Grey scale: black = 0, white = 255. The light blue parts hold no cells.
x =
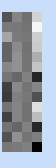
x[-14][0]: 83
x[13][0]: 119
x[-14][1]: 133
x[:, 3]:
[210, 246, 206, 202, 174, 195, 37, 133, 80, 223, 188, 39, 127, 1]
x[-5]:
[116, 133, 114, 223]
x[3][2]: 114
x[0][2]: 113
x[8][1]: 128
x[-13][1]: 120
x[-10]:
[100, 145, 115, 174]
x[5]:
[135, 145, 115, 195]
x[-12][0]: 165
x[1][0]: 121
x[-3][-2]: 129
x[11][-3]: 102
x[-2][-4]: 82

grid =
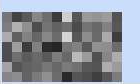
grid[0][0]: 118
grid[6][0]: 134
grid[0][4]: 110
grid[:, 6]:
[206, 111, 211, 119, 104, 122, 41]
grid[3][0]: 78
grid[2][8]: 141
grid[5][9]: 84
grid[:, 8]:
[153, 116, 141, 88, 155, 88, 78]
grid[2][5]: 107
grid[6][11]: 124
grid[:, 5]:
[59, 98, 107, 36, 125, 104, 108]
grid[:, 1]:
[67, 177, 95, 157, 111, 85, 141]
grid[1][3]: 77
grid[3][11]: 108
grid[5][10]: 173
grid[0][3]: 135
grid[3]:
[78, 157, 60, 129, 43, 36, 119, 129, 88, 145, 142, 108]
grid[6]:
[134, 141, 99, 123, 144, 108, 41, 86, 78, 63, 88, 124]
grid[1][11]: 87
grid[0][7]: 86
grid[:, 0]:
[118, 125, 172, 78, 76, 163, 134]
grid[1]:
[125, 177, 144, 77, 115, 98, 111, 75, 116, 104, 130, 87]

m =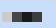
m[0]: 203
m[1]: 70
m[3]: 61

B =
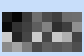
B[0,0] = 28
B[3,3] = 73
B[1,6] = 63
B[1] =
[10, 50, 64, 94, 130, 46, 63, 144]
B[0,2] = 56
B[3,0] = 138
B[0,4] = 76

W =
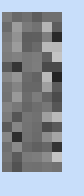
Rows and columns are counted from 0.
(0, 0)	123
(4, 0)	124
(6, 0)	134
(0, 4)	111
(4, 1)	129
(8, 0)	114
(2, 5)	41
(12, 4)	140
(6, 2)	107
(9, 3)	110
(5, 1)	53
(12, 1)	46
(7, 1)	132
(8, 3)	124
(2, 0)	121
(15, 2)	113
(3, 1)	156
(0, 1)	104
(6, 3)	99
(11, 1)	134
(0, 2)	111
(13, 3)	96
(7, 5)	91
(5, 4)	74
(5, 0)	90
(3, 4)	185
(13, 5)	51
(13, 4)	103
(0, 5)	111

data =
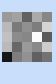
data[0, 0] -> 154
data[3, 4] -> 204
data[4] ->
[21, 125, 146, 96, 115]
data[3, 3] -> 137
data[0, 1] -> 162
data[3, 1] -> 104
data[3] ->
[185, 104, 154, 137, 204]
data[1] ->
[185, 122, 144, 125, 212]

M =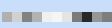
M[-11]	176
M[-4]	123
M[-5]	228
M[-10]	209

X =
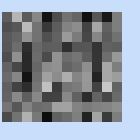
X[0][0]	94
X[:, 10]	[24, 97, 91, 97, 110, 167, 167, 200, 71, 132, 58]
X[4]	[77, 144, 40, 108, 75, 146, 108, 117, 93, 53, 110, 152]
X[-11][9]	86
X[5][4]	140
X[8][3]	136
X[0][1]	181
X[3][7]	85
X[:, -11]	[181, 87, 100, 109, 144, 71, 134, 66, 137, 87, 115]
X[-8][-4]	86
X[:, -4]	[16, 67, 71, 86, 93, 142, 152, 150, 43, 122, 34]
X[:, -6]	[114, 131, 154, 47, 108, 99, 174, 117, 136, 162, 108]
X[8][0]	99
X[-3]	[99, 137, 94, 136, 65, 66, 136, 97, 43, 99, 71, 106]
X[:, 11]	[125, 126, 113, 94, 152, 126, 157, 99, 106, 141, 126]
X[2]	[90, 100, 145, 114, 80, 98, 154, 123, 71, 135, 91, 113]
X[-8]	[87, 109, 46, 105, 93, 95, 47, 85, 86, 52, 97, 94]
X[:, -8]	[19, 57, 80, 93, 75, 140, 161, 192, 65, 111, 13]
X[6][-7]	140
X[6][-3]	34
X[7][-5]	123

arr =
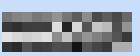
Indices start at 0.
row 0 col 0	119
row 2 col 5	141
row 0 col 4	127
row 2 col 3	213
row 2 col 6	194
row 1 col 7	215
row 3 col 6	76
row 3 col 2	84
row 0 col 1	132
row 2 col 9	129
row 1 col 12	147
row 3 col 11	173
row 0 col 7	93
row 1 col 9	198
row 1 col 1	48
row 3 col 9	69
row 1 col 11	78

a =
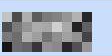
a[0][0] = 195
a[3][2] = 100
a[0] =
[195, 76, 174, 92, 122, 130, 149, 178, 39]
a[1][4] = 167
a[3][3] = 54
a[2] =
[122, 109, 175, 158, 115, 143, 160, 146, 67]
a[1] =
[78, 122, 149, 171, 167, 208, 169, 34, 97]
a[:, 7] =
[178, 34, 146, 80]

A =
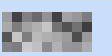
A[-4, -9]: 155
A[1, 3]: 176
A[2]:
[85, 197, 126, 185, 176, 168, 155, 77, 153]
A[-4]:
[155, 66, 128, 106, 146, 65, 162, 151, 124]
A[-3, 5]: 115
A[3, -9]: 132
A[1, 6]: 82
